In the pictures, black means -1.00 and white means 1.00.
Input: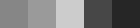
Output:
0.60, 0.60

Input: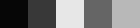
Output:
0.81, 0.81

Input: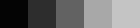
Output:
-0.23, 0.54

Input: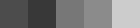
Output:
-0.07, 0.60

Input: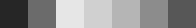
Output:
0.63, 0.80

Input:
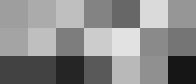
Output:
0.60, 0.77

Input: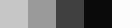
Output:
-0.50, 0.98

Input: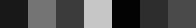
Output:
0.55, 0.55

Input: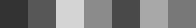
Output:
0.09, 0.66
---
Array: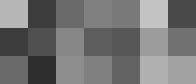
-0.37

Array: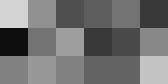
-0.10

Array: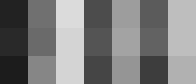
-0.17

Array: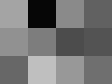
-0.02

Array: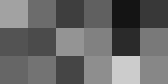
-0.41

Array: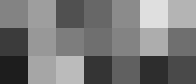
0.19
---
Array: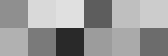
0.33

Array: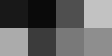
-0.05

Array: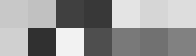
-0.11

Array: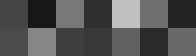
-0.67

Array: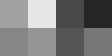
-0.33

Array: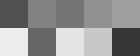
0.57
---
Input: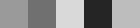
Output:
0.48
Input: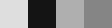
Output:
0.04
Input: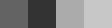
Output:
0.56
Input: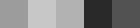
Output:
-0.36
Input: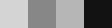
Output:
-0.86
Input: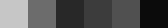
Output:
-0.91
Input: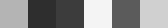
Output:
0.63
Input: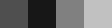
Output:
0.51
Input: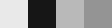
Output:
0.16
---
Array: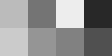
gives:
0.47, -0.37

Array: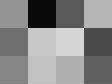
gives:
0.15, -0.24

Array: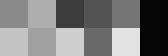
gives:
0.08, -0.96

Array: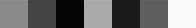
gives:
0.08, 0.96

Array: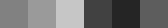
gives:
0.01, -0.27

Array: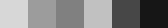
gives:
0.69, -0.83

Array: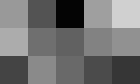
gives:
0.20, -0.58

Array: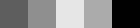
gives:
-0.26, -0.99
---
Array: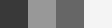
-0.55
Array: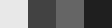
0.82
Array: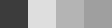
-0.53
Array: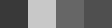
-0.55
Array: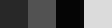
-0.69
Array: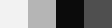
0.90
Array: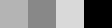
0.41
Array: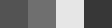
-0.35
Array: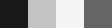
-0.81
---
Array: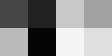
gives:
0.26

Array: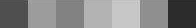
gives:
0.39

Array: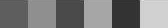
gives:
0.30

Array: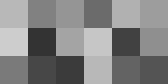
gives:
-0.16

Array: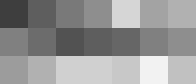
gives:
0.11

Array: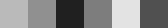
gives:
-0.02
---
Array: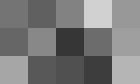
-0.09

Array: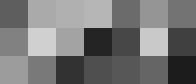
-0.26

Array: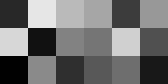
-0.69

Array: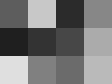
-0.27

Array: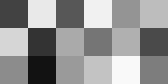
-0.48

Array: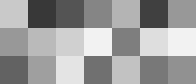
0.58
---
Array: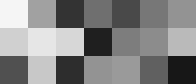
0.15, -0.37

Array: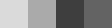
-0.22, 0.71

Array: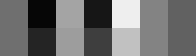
-0.24, -0.13

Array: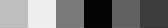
-0.53, 0.50

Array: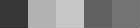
-0.09, -0.58

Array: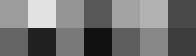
-0.43, -0.21

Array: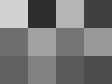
-0.50, -0.25
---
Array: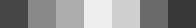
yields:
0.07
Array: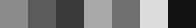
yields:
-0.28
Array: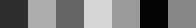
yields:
0.36
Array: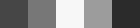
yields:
-0.07
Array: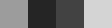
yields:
-0.71
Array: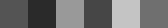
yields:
-0.67
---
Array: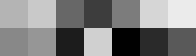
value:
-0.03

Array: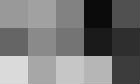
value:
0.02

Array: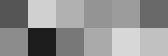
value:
0.16

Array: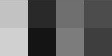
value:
-0.68

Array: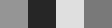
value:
-0.70

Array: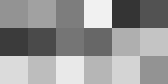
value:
0.89

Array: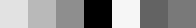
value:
0.93

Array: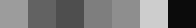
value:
0.11
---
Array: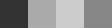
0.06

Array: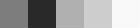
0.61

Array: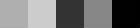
0.06

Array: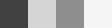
0.92

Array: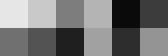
0.41

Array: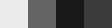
-0.54

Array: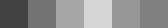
0.68

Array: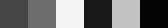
-0.81

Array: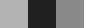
1.00

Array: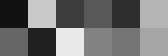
-0.31
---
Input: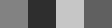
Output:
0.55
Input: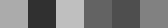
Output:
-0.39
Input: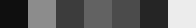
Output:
-0.71
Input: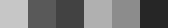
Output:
-0.70
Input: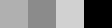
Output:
0.64
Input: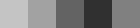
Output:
-0.62
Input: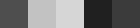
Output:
-0.75
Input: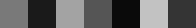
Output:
0.52
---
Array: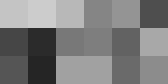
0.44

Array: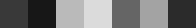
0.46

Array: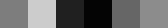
-0.75

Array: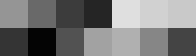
-0.53

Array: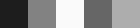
0.96

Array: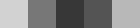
-0.57
